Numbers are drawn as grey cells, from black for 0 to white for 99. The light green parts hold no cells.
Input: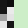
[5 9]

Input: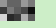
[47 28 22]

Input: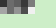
[48 30]

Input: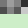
[18 34]

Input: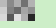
[69 64 87]

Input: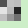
[73 72 74]

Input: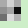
[66 64 43]

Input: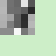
[33 37 37 49 54]

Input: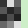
[39 15 14]
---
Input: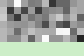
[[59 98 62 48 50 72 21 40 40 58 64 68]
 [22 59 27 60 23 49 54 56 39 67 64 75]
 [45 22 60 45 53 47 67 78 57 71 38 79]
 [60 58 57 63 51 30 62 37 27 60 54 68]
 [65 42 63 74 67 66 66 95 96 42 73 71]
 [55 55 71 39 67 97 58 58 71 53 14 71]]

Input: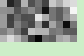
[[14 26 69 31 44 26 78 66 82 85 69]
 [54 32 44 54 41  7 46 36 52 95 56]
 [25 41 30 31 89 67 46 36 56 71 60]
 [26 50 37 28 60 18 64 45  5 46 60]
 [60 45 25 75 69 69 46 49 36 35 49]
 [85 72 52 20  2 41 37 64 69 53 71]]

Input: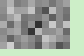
[[69 49 53 65 53 56 46 55 62 57]
 [77 62 63 76 46 32 73 54 46 55]
 [62 73 46 50 48 57 37 54 43 51]
 [42 62 43 57 19 51 78 53 75 67]
 [61 65 45 21 71 55 56 63 41 53]
 [39 53 61 53 42 76 68 58 53 57]
 [80 47 56 50 34 66 56 33 43 63]]

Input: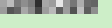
[[73 47 55 48 18 65 61 90 59 46 67 41 39 64]
 [33 39 65 53 27 61 72 37 61 32 74 36 55 60]]

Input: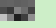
[[39 37 38 40 38]
 [22 51 42 26 29]
 [51 12 24 55 75]]

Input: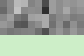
[[54 72 70 51 55 29 61 55 59 57 60 46]
 [53 75 53 55 54 18 61 55 65 54 57 41]
 [61 46 41 62 64 66 47 53 55 48 50 53]
 [55 35 33 50 55 66 44 55 41 56 47 59]
 [46 48 50 51 43 31 51 58 50 59 52 51]]

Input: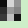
[[83 57  5]
 [60 51 17]
 [74  8 22]]

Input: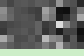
[[27 33 34 32 36 35 29 58 35 31 15 35]
 [38 32 30 26 24 62 49  7  6 27 47 55]
 [40 32 33 31 25 56 45 10 17 32 65 51]
 [28 30 32 32 38 23 27 85 54 34 19 25]
 [31 32 34 30 38 20 27 11 26 26  6 22]
 [46 29 30 35 28 72 54 50 19 34 10 66]
 [36 31 34 33 37 48 38 69 40 33 27 44]]
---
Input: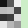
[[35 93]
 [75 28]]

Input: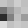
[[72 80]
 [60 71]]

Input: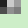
[[79 61]
 [56 48]]

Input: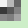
[[71 39]
 [34 50]]

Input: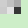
[[75 66]
 [88 21]]

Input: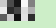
[[29  9]
 [17 27]]

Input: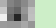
[[51 46]
 [45 39]]
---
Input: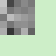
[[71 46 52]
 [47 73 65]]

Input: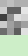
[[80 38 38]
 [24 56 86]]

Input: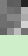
[[48 43 41]
 [43 52 52]]

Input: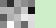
[[70 71 57]
 [36 68 74]]

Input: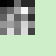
[[31 42 65]
 [38 72 37]]

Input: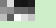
[[59 56 41]
 [73 36 98]]
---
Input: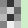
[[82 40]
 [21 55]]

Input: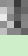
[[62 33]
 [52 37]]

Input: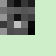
[[38 36]
 [31  7]]

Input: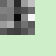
[[49 26]
 [48  4]]

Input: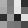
[[49 88]
 [60 13]]

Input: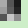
[[36 14]
 [77 55]]

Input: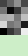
[[ 4 22]
 [69 47]]
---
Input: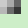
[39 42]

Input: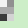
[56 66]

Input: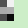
[94 66]

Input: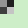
[12 24]

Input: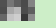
[51 30 80]

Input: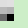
[87 72]

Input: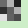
[12 37 87]

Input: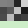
[81 75 72]
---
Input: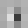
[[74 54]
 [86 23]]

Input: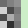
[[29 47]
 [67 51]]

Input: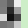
[[16 61]
 [ 7 28]]

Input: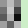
[[78 26]
 [70  5]]

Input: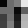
[[42  4]
 [44 10]]

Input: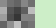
[[33 26]
 [30 21]]

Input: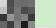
[[32 46]
 [58 46]]

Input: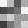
[[34 44]
 [80 61]]

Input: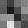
[[10 29]
 [59 15]]
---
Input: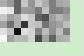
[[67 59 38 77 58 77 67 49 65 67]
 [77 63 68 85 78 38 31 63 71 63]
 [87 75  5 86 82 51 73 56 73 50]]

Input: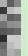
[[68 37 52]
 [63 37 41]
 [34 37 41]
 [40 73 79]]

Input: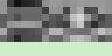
[[57 23  7 13 16 22 56 60 59 56 58 60 59 59 59 57]
 [36 40 31 40 40 40 45 35 32 43 75 83 60 40 26 36]
 [65 35 29 29 31 34 46 69 70 49 45 43 43 58 74 65]]

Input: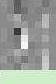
[[57 52 36 50 52 54 46 53]
 [53 58 66 50 52 52 70 56]
 [57 53 22 73 56 56 58 54]
 [53 54 49 97 50 53 57 55]
 [59 51 57 47 55 52 76 54]]

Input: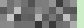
[[61 44 51 44 32 48 49 57 24 46 57]
 [51 77 26 38 37 69 35 46 34 74 45]]

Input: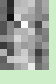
[[43 16 70 73 78 53 65]
 [43  7 84 62 62 53 48]
 [32 52 70 69 79 41 51]
 [22 35 68 60 64 47 60]
 [37 76 80 81 67 36 57]]

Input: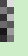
[[28 86]
 [19 73]
 [ 9 60]]
